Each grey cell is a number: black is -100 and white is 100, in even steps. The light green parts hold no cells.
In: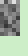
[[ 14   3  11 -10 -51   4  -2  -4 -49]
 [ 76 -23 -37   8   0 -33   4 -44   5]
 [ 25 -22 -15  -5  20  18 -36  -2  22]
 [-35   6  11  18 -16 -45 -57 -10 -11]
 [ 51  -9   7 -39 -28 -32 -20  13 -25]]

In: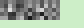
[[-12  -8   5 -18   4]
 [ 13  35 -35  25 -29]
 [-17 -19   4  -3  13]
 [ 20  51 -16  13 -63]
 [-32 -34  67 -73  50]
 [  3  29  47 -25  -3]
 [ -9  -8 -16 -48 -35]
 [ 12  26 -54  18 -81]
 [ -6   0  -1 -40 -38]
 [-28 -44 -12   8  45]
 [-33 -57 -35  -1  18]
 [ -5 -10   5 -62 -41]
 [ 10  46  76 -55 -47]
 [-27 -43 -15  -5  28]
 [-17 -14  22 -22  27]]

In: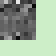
[[-33 -94 -46 -39 -41 -23 -19 -26 -14  -4]
 [-65  18 -57 -33 -30 -11 -18 -25 -34 -37]
 [-44  10  18  -1 -35 -51 -32 -30 -57 -39]
 [-51 -30   3 -13 -19 -24 -28 -30 -35 -28]
 [ 82 -42 -66 -16  -2 -40 -27 -29  23 -91]
 [-54 -35 -42 -26  -7 -16 -17 -13 -38 -39]
 [-11 -58 -28 -21 -22 -31 -27 -24 -19  30]
 [ 49 -61 -28 -34   7  -8 -19 -18   3  13]
 [  2 -14 -75 -15 -14 -24 -23 -24  -4 -51]]

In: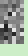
[[ 14  51  -6  38 -10  17  56 -40  74 -22 -12]
 [-12 -15  38 -14  -4   5  -3   0  10  -3 -21]
 [ 13 -41 -20  79  14   2  23  80 -69  63  65]
 [ -9  -3  34 -71  17   4  61 -41 -27 -19 -23]
 [ 21 -26  -7  16  44 -38 -76 -71 -15 -65  35]
 [ 15 -17   1   7  -9  -6  75 -57 -47 -36  -9]]

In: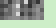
[[  5   2 -23   0  -6]
 [-58   6  16   9  14]
 [-26 -12   0 -13   2]
 [-53 -61 -20 -45 -12]
 [ 65 -20  -8 -13  10]
 [-28 -38 -18 -51  -6]
 [ 16  73  24  69  11]
 [ -4  17  11  11  11]
 [-48 -16 -18 -19   6]
 [  1 -41   2 -20  -5]
 [-26 -48 -31 -46 -24]]

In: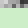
[[-50  26]
 [-57 -17]
 [ 20  41]
 [ 29 -21]
 [ 31  39]
 [ 66  27]
 [ 56  52]]
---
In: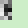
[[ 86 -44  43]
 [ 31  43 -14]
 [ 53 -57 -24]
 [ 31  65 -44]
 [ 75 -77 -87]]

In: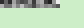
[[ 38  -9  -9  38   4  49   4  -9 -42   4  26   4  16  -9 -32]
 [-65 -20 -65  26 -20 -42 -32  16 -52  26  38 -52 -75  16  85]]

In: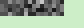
[[-37 -37  23 -25 -48 -58  36 -69 -69 -15 -25 -15 -48  11 -25 -58]
 [-37 -37  11 -25  -2 -15 -58  23 -58  23  56 -25 -48  -2 -25 -69]
 [-15 -37 -48 -37 -48 -15 -69 -82  -2  11 -69 -15 -25  11 -37  -2]
 [-15 -25 -69 -37 -25 -58  11 -48 -15 -82 -82 -58 -15 -82 -37  -2]]

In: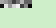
[[-84  80  20  68  90 -49   8 -96]
 [ 32  20  -2 -49 -12  43 -23 -23]]

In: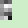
[[ 30  93  80]
 [ 18  42  18]
 [ -5 -39 -17]
 [  8 -27 -39]
 [ 42  68 -82]]

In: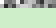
[[ 43 -70  -2 -46  43  65  65  53  -2  21 -14  43 -36 -14]
 [ 98  -2 -14   8  85 -46  31  53  43 -25 -58  31  21   8]]
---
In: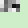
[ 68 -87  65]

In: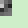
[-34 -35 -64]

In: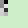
[-96  10]

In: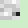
[79 57 76 96 56]

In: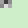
[12 74]

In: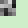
[-64  30 -64   3]
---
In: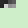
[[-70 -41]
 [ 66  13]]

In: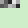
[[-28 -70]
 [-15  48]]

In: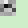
[[ 85  20]
 [-90 -46]]

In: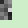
[[ -6  13]
 [-26  -8]]

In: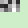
[[ 52 -60]
 [-72  32]]

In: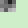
[[-22 -75]
 [ -9 -18]]

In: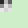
[[ 45 -25]
 [ 77  50]]
